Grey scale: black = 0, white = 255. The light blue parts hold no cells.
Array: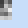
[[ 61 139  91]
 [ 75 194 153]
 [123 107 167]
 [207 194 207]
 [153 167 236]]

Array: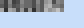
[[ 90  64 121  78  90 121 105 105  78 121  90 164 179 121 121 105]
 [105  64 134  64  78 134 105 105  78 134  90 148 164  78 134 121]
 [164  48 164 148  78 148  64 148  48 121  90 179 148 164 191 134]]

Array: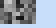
[[140  87  45 167 154  87  87  71 140]
 [115  87  58 167 183  87 127 102 115]
 [102 115  71 140  30  18 140  87 127]
 [ 45 167 154 140  45  45 154  71 115]
 [115 154 167 154  87 167 102 127  71]
 [ 58 183 199 140  30 127 127 115  71]]

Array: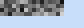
[[137 110  35 137 125 125  81  81 150 163 137 191 150 150  65 207]
 [125  81  65 176 110  51  94 125 110 150  81 110 137 137  65  94]
 [ 35 125  81  65 150  19 191 110  51 110 163  81  65 125 137 176]
 [163  65  94  94 137 176 163  94  51  94  35 110  81  94 110  19]]

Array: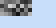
[[142  91  76  35 127  35 127  35]
 [154 115 103 115 142  62  48  76]
 [168 154 127  62  20 115  91 182]
 [ 62 103 210 182  48 194  91 168]]

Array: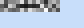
[[124 181 111  95 111 207 124 222 181 153 137 250  95 153  80]
 [195  80 137 137 153 222  80 195 124 207 124  48 153 181 137]
 [ 95  64 207 169  64  36  24  48  36  48 222  95 169  64 169]]

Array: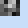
[[ 98  58  98 112  70]
 [ 86  86 128  16  43]
 [140  28 165 189  28]
 [ 98 128 205 152  43]]

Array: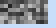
[[130 169  35 101  88 185 117 185 155 130  88 185]
 [130 143  61  74  61  48 143 169  74  88  61 101]
 [ 61  74 101  88  74  61  88 130 117 155  88 101]
 [185 169 117 143 101 143 130 199 101 130 101 130]
 [ 48  48 143 143 155 117 117  74  61 169  74 155]
 [169  88 155 199  88 117 143 155 169  61  48  88]]

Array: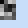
[[145  61  20  49]
 [175  49  35 104]
 [ 88 118 118  88]
 [214 160 188  76]
 [  6 104 200 175]]
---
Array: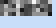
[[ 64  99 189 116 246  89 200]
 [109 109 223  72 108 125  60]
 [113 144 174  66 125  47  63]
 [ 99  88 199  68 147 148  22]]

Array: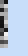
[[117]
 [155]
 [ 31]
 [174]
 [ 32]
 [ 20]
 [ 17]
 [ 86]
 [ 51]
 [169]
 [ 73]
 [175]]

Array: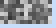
[[ 75 123  72 178 153 187  89]
 [ 95  91  84 199  99 111 212]
 [138  91 193 205  97  94  95]
 [203  70 117 217  83 119 128]
 [100  56 152 192  85  99 219]
 [197 201 132  97 136 139 205]]

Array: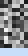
[[ 54  39 159  24]
 [ 39 120 206 202]
 [191 145  41 106]
 [ 61 204 203 201]
 [177 147  55  61]
 [160 169  92 141]
 [196 188  59 149]
 [ 72 193 182 156]
 [ 73  27 123  45]
 [119 109 101  37]
 [ 41 160 207 156]
 [ 57  33 148  81]]

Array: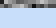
[[ 30 154  92 118 131 193 142]
 [124 114 167 146  16  64  76]]

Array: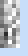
[[131 251 232]
 [145 216 224]
 [119 198 186]
 [115 188 145]
 [144 254 181]
 [127 198 250]
 [102 161 198]
 [181 254 162]
 [163 237 198]
 [127 176 236]
 [145 255 208]
 [100 173 252]]

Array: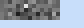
[[104  74 122  80 147 101 143  99]
 [108 130  68 228  85 119 122  98]
 [111  87  84  43 136  86  88 124]
 [121 156  31  77  97 114  64  66]
 [121 113 117  89 116 125  76 135]]
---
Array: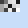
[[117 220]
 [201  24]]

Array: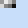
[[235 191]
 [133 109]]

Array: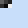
[[ 58  33]
 [  8 239]]

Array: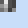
[[233  79]
 [187  79]]

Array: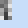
[[117 193]
 [132 228]]

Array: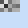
[[221 118]
 [ 44 169]]

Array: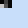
[[65  6]
 [85  8]]
